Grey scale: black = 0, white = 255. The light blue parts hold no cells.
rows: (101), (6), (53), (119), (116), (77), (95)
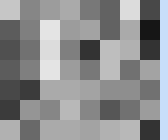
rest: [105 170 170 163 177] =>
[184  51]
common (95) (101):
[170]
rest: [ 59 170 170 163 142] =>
[142 113]
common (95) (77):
[184]
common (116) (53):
[113]
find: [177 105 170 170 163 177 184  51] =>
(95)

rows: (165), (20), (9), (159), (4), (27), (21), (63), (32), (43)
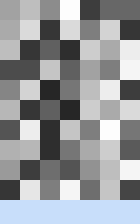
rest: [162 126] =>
[245]
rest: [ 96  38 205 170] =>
[218]
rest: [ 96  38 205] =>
[170 218]
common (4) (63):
[118]
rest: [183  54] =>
[ 96  38 205 170 218]

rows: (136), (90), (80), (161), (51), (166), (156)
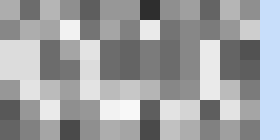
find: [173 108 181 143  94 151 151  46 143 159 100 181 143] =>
(136)
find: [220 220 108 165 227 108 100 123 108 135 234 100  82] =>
(80)
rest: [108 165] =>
[227 108 100 123 108 135 234 100  82]
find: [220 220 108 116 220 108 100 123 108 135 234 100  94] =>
(161)

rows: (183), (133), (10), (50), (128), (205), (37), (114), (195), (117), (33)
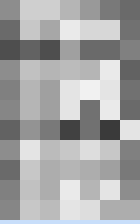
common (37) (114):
[228]
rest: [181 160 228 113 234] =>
[106]
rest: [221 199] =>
[128]
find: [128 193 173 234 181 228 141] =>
(117)
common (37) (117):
[228]
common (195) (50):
[181]
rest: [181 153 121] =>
[106]

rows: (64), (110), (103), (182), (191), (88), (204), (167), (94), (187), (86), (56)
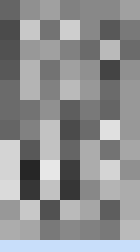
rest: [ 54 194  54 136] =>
[180 172]
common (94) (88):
[144]
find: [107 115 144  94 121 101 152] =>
(88)

